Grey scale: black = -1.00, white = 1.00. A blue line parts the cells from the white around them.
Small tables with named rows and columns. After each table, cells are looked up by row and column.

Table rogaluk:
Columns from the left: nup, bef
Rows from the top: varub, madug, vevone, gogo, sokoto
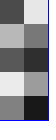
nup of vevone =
-0.31
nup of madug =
0.44
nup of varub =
-0.41
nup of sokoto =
0.01
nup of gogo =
0.84
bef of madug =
-0.06
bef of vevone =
-0.63
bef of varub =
0.81
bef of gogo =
0.22
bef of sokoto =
-0.81

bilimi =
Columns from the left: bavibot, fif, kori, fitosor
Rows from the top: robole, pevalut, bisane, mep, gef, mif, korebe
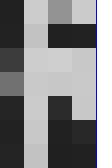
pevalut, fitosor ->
-0.73
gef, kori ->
-0.66
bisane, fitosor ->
0.57
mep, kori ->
0.56
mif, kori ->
-0.74
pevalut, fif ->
0.52
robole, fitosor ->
0.59
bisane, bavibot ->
-0.53
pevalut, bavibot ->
-0.73

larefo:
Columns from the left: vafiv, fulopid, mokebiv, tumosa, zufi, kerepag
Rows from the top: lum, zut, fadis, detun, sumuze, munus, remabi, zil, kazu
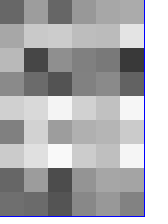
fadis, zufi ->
-0.05
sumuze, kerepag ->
0.93
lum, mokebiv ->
-0.20
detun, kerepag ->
-0.23
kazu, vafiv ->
-0.13
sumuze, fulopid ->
0.70
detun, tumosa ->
0.01
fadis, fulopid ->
-0.45
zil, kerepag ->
0.29
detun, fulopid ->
-0.16
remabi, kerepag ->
0.92
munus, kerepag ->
0.59
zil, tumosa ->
0.16
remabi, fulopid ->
0.76

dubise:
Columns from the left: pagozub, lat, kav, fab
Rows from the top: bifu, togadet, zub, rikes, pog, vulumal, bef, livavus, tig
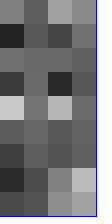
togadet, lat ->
-0.31
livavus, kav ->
0.02
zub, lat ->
-0.18
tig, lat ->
-0.35
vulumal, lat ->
-0.19
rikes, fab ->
-0.32
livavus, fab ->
0.47
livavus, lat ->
-0.40
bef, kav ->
-0.35

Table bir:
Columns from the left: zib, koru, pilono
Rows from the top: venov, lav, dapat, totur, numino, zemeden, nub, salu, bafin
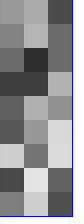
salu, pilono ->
-0.23
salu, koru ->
0.79
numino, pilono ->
0.14
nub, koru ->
-0.09
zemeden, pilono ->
0.70
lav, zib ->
0.03
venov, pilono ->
-0.41
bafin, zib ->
-0.01
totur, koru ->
-0.51
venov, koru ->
0.33
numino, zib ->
-0.25
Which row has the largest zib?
nub

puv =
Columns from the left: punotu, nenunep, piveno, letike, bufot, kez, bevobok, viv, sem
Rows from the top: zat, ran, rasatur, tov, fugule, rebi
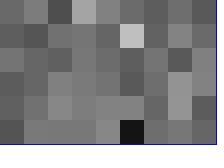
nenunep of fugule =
-0.11
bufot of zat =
0.01
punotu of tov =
-0.28
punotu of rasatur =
-0.09
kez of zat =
-0.16
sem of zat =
-0.30
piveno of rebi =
-0.06
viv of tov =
0.15
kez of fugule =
0.02
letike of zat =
0.29
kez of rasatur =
-0.26
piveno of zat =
-0.39
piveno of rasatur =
-0.25
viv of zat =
-0.14
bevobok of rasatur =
-0.09
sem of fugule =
-0.28
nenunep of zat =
-0.03
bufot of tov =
-0.10
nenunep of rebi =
-0.05
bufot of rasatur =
-0.15

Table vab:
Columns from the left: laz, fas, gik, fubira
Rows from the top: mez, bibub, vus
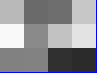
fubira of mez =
0.56
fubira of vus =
-0.66
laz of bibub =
0.95
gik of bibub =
0.52
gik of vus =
-0.62
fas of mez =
-0.17
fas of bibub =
0.08
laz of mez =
0.45
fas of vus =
0.02
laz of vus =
0.01
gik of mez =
-0.14

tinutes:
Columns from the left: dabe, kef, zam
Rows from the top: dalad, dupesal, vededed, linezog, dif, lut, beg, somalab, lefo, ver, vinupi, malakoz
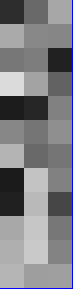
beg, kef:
-0.18
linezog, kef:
0.28
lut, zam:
0.12
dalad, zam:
0.31
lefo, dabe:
-0.75
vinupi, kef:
0.58
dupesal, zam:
0.05
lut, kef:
-0.08
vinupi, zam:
0.03
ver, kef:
0.55
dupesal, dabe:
0.33
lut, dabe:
0.06
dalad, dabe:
-0.65
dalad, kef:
-0.18
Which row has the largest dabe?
linezog

